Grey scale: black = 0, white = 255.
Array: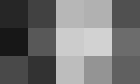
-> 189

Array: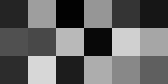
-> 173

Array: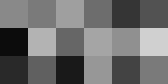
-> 151

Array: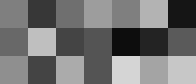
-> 213

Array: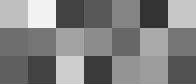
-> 148

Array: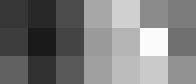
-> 188

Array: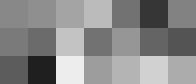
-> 180

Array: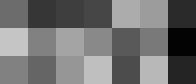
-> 76

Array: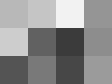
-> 121
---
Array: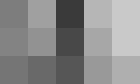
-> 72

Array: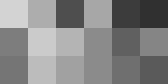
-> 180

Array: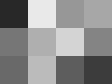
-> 212

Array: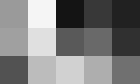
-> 89

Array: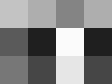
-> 251

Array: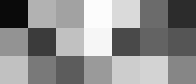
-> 193

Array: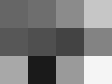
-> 67

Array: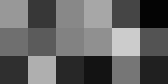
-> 130
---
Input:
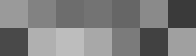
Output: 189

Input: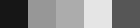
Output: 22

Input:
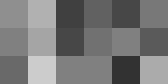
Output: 204

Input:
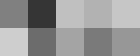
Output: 206

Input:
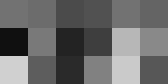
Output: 93

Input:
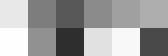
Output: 145

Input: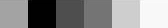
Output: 1

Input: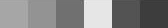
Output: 147

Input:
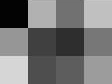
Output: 119
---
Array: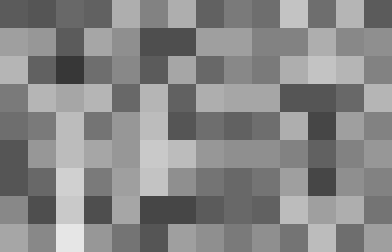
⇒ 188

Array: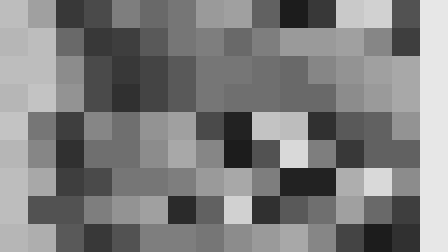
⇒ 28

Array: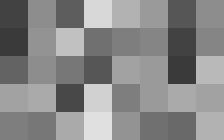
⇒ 112

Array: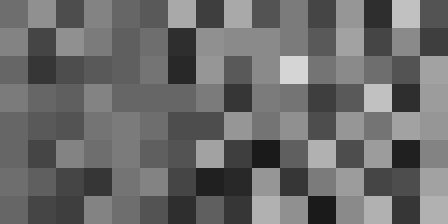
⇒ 177

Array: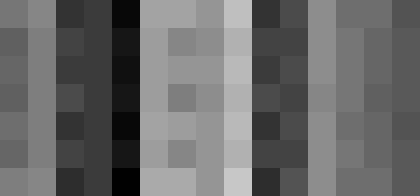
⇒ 110

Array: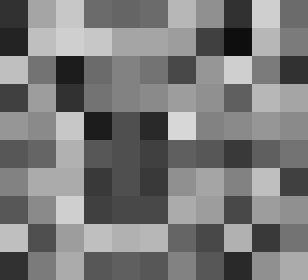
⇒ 41
